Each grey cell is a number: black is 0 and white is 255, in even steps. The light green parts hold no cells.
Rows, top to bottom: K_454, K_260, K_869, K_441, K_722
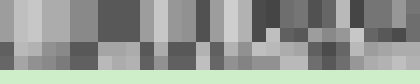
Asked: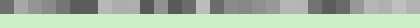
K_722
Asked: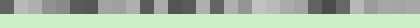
K_441

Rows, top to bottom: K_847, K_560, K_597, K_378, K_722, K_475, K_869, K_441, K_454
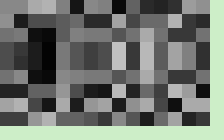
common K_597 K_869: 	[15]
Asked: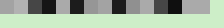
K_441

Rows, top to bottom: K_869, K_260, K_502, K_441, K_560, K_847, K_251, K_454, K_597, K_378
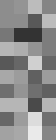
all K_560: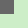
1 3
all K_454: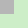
0 1 3
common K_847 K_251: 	[96]
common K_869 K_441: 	[148]
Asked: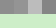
K_869
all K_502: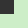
1 2

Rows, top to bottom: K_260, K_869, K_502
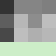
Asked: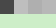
K_502
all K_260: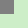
3

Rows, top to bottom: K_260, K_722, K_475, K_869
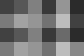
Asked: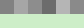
K_869
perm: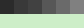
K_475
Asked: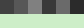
K_475

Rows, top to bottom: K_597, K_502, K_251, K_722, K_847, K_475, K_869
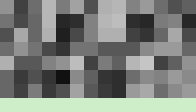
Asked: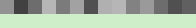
K_597
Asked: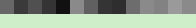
K_475
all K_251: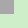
1 12

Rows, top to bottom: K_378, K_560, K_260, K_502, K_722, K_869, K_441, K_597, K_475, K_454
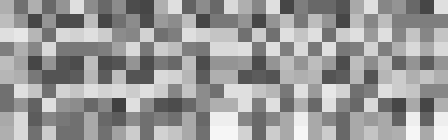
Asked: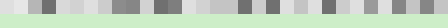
K_260
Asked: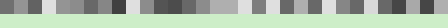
K_597
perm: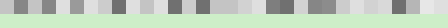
K_260
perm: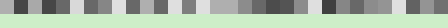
K_597

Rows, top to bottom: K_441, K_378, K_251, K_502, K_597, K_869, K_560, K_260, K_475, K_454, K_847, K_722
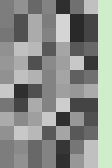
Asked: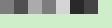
K_378
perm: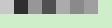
K_475
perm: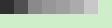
K_475
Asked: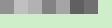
K_869
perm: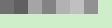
K_869
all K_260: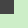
1 5 6

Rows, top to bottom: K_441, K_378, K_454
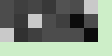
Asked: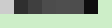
K_454
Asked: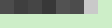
K_441
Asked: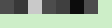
K_378
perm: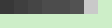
K_441
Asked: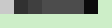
K_454
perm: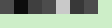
K_378

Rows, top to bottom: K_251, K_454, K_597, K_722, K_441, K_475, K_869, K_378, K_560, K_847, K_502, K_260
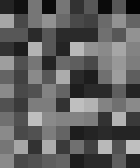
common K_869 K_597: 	[42]
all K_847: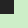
6 8 9
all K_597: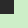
2 4 5 6
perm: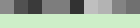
K_378

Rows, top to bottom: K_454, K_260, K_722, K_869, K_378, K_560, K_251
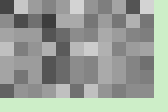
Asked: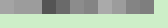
K_722
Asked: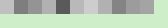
K_869

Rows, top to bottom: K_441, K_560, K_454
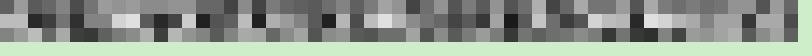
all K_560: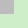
0 1 17 26 43
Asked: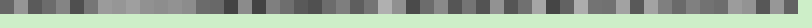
K_441
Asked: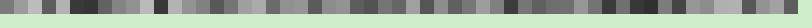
K_454
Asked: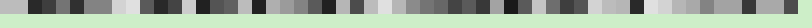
K_560

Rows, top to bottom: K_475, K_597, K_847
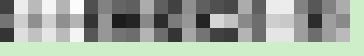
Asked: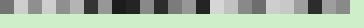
K_597
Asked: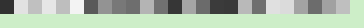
K_847

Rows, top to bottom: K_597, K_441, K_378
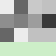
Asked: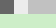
K_378
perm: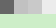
K_597
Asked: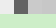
K_597
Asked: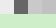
K_597
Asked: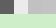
K_378

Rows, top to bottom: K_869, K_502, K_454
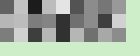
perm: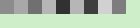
K_454
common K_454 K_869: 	[140]

